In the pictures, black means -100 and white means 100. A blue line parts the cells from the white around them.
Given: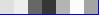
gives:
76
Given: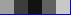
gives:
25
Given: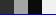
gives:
-63
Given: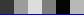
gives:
-57
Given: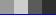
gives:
21
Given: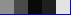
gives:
12
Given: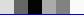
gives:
73
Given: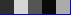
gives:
-64
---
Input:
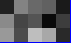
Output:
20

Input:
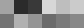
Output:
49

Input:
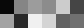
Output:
60

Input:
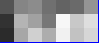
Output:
74

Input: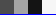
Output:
-40

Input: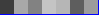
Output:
32

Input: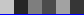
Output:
-1
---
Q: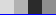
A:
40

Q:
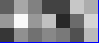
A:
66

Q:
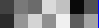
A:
71

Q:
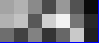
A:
63

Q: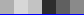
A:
53

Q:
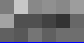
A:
28

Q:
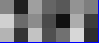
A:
63

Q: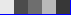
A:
45

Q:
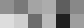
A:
62
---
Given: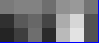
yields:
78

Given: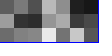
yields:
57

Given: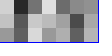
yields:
-25

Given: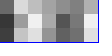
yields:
-12

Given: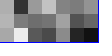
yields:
-72

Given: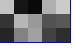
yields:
-48

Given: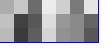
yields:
8
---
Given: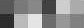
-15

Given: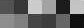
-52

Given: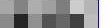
-19

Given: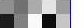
95

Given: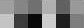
60

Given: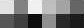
12

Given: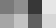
53
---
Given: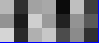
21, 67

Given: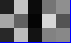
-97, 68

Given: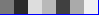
45, 89

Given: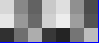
64, 86

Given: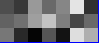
53, 79

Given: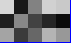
-48, 69
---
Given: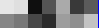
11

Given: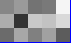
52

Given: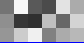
-19

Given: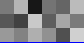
31

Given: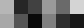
-64

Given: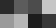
-78

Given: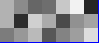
14

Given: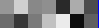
-90

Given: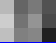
16

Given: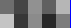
-69
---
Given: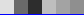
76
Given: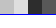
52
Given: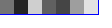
-9
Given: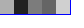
37
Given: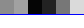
10
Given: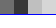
-14
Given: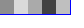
11
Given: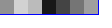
14
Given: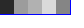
-68
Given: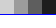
64
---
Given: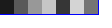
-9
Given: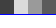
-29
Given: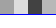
44
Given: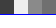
-12
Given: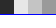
21
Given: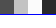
-67
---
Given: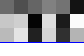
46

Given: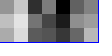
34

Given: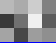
29

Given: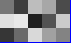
-58

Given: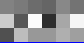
-37

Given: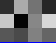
-32
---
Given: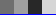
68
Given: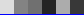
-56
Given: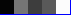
98
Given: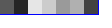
-48
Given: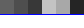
-71
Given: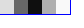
95
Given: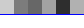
39
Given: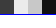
-87
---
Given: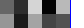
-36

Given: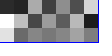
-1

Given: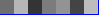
48

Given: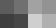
38

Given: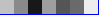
86

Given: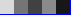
-82

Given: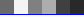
-68
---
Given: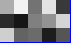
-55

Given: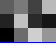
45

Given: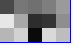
21

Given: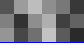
-56

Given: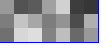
-58

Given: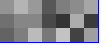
30

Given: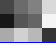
70

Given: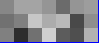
23

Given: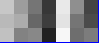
-47
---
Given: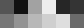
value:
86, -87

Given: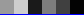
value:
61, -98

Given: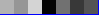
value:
66, -97

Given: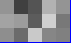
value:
63, -50

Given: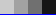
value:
59, -83

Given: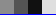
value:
75, -87

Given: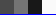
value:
96, -81

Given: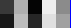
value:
87, -97

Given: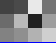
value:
83, -75

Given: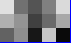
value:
76, -92
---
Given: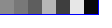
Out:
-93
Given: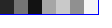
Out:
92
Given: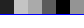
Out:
16
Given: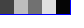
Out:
-96
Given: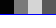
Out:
-30
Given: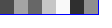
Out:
12
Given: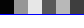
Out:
-51
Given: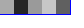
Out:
-25
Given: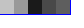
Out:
-26
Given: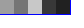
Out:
-74
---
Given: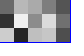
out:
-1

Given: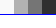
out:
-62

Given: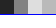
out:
46

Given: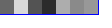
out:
-66

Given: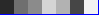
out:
67

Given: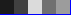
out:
-12

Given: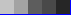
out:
-43
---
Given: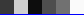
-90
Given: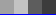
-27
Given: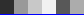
57
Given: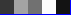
-11
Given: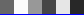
19
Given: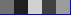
64
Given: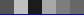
-79
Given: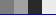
-68
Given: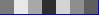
32
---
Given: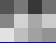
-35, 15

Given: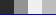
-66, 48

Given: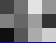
-48, 62

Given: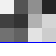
89, 61

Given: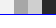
90, -67

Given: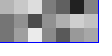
42, 31

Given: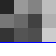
-71, 60
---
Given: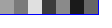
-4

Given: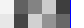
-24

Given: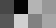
-98

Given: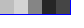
66

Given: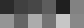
-50

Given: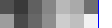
-55

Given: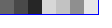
-43

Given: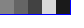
-21

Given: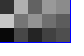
38
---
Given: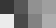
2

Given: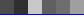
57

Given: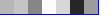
5

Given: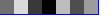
-55

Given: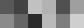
-66

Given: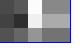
17

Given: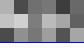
-7
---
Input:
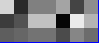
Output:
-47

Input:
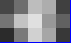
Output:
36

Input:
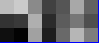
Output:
32

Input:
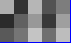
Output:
-35

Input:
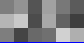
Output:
-6

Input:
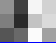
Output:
92
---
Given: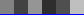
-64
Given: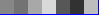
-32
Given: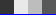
83
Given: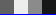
86
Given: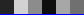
-89
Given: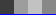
23
